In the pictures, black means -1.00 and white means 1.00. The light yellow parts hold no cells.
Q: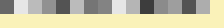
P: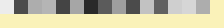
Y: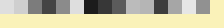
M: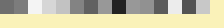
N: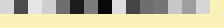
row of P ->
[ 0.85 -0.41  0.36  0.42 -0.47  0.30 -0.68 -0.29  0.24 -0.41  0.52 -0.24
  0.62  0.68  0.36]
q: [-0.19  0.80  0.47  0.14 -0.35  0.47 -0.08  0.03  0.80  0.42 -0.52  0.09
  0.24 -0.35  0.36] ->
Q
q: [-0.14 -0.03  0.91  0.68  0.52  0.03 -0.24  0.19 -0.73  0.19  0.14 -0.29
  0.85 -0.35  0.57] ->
M

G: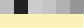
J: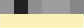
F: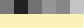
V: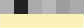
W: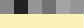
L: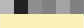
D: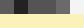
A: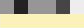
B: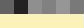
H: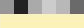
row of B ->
[-0.23 -0.73  0.12  0.01  0.18 -0.05]
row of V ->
[ 0.39 -0.73  0.33  0.44  0.23  0.33]
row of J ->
[ 0.18 -0.73  0.12  0.23  0.23  0.06]
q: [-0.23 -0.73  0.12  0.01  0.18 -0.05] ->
B
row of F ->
[-0.05 -0.73 -0.11  0.18  0.06  0.54]

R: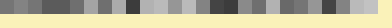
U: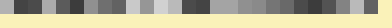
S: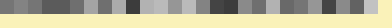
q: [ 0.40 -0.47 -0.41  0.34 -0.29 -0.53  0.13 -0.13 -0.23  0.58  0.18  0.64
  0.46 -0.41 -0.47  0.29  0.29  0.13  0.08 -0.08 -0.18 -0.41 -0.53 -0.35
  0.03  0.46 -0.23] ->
U
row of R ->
[-0.08  0.03 -0.08 -0.29 -0.29 -0.13  0.29 -0.13  0.34 -0.53  0.40  0.46
  0.18  0.46  0.03 -0.47 -0.53  0.08 -0.13  0.40 -0.18 -0.08  0.18 -0.47
  0.03  0.46  0.52]
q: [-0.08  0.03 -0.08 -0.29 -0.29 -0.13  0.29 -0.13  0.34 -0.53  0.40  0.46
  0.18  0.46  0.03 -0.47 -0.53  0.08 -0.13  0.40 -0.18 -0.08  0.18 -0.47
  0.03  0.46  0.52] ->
R
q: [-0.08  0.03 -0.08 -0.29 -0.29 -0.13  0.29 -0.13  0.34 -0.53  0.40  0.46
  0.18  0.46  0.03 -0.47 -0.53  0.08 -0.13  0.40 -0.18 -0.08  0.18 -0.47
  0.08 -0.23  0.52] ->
S

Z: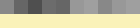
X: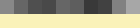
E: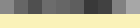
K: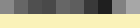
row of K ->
[ 0.07 -0.20 -0.38 -0.43 -0.20 -0.26 -0.55 -0.76  0.01  0.31]
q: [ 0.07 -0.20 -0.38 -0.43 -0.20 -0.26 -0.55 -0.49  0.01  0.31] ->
X
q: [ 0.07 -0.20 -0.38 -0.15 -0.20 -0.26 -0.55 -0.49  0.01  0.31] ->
E
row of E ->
[ 0.07 -0.20 -0.38 -0.15 -0.20 -0.26 -0.55 -0.49  0.01  0.31]

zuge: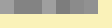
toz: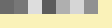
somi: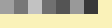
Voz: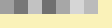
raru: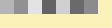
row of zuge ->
[ 0.25  0.03  0.03  0.25 -0.02  0.09  0.14]
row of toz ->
[-0.17 -0.07  0.73 -0.28  0.37  0.68  0.14]
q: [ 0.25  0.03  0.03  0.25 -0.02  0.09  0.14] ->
zuge
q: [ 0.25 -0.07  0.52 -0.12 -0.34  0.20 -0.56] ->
somi
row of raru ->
[ 0.42  0.14  0.78 -0.22  0.63 -0.17  0.09]

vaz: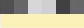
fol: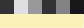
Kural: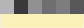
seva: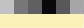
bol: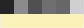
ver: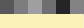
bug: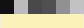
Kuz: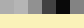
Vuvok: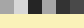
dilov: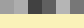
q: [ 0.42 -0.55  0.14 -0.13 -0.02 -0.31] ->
Kural
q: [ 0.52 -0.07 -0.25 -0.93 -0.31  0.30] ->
seva

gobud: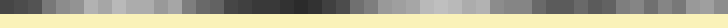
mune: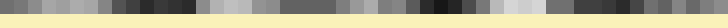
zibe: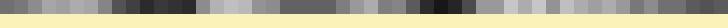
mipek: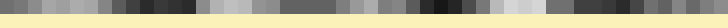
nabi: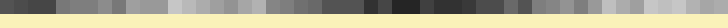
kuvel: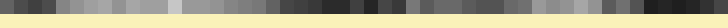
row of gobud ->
[-0.45 -0.40 -0.35 -0.06  0.10  0.15  0.40  0.30  0.45  0.35  0.35  0.20
  0.30 -0.01 -0.18 -0.23 -0.45 -0.50 -0.55 -0.55 -0.61 -0.66 -0.61 -0.50
 -0.40 -0.12 -0.01  0.20  0.25  0.30  0.45  0.50  0.45  0.35  0.40  0.10
  0.04  0.04 -0.18 -0.29 -0.29 -0.18 -0.29 -0.23 -0.01  0.04 -0.12  0.04
 -0.06  0.20  0.25  0.10]
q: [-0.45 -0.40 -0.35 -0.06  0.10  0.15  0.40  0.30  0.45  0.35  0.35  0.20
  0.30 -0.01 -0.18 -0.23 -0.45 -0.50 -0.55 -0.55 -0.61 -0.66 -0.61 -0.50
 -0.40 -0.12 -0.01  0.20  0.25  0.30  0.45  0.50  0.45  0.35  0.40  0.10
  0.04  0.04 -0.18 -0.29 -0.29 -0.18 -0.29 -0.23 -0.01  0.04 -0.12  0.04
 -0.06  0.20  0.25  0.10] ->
gobud
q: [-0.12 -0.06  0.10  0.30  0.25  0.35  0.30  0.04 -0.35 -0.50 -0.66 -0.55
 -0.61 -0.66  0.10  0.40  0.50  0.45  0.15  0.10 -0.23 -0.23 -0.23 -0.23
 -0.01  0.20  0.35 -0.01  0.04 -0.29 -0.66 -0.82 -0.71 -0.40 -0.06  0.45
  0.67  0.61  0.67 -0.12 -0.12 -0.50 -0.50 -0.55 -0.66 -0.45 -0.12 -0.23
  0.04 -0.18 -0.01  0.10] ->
mune

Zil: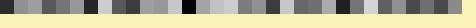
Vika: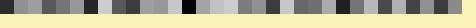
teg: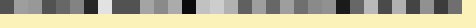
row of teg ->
[-0.36  0.24  0.19 -0.36 -0.19  0.03 -0.70  0.77 -0.36 -0.36  0.29  0.08
  0.34 -0.91  0.51  0.61  0.39 -0.25  0.24 -0.19  0.24 -0.13  0.08  0.14
 -0.80 -0.19  0.45 -0.42  0.39 -0.47  0.14 -0.53 -0.13]
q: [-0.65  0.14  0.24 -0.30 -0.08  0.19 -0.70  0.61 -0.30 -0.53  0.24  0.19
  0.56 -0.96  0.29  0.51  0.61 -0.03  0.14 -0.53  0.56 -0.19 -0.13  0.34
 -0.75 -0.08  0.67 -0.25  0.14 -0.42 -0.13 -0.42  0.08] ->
Zil

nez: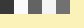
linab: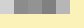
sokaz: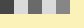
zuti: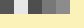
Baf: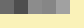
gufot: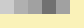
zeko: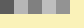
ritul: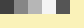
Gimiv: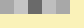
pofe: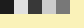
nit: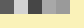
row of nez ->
[-0.56  0.97 -0.22  0.91 -0.11]
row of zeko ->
[-0.28  0.43  0.00  0.49  0.15]
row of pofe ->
[-0.78  0.76 -0.56  0.60 -0.06]
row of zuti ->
[-0.33  0.81 -0.39 -0.06  0.10]

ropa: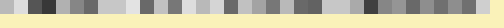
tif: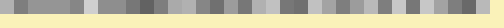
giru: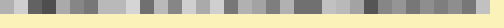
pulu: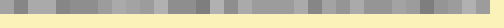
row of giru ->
[ 0.39  0.62 -0.23 -0.39  0.33  0.05 -0.07  0.45  0.45  0.67 -0.12  0.45
  0.05  0.62  0.33  0.62 -0.07  0.39  0.28 -0.01  0.39 -0.12 -0.12  0.51
  0.45  0.28 -0.33  0.05  0.17 -0.07  0.11 -0.01  0.11 -0.07  0.51]
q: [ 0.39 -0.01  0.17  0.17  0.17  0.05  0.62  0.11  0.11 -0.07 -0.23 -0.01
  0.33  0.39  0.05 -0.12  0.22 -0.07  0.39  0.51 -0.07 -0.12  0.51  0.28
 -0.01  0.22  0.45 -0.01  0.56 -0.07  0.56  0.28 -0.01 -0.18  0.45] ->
tif
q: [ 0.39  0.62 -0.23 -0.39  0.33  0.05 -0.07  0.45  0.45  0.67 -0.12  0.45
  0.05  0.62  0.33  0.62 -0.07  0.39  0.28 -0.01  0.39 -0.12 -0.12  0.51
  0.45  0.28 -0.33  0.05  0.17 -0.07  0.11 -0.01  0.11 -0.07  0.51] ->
giru
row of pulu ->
[ 0.28  0.05  0.33  0.33  0.05  0.11  0.11  0.22  0.33  0.28  0.22  0.39
  0.11  0.11 -0.01  0.39  0.11  0.33  0.22  0.22  0.22  0.33  0.05  0.28
  0.17  0.33  0.17  0.17  0.28  0.22 -0.01  0.17  0.22  0.39  0.22]

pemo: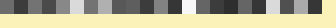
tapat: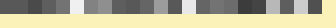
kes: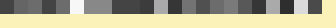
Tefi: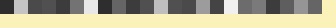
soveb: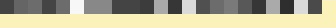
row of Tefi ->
[-0.64  0.54 -0.42 -0.37 -0.53 -0.10  0.82 -0.64 -0.21 -0.53 -0.37  0.49
 -0.37 -0.42  0.22 -0.47  0.88 -0.15 -0.04 -0.53 -0.26  0.17 -0.21]
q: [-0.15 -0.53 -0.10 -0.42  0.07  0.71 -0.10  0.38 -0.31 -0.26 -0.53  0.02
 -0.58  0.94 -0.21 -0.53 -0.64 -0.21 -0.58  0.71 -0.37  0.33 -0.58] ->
pemo

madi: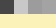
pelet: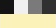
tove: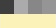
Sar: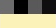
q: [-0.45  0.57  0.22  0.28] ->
madi
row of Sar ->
[-0.15 -1.00 -0.30 -0.89]

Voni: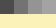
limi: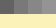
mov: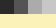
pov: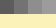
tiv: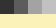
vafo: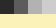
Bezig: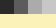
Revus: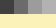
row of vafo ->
[-0.67 -0.28  0.40  0.61]
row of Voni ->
[-0.40 -0.10  0.16  0.28]
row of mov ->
[-0.67 -0.34  0.34  0.56]
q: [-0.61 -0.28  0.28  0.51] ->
tiv
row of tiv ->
[-0.61 -0.28  0.28  0.51]

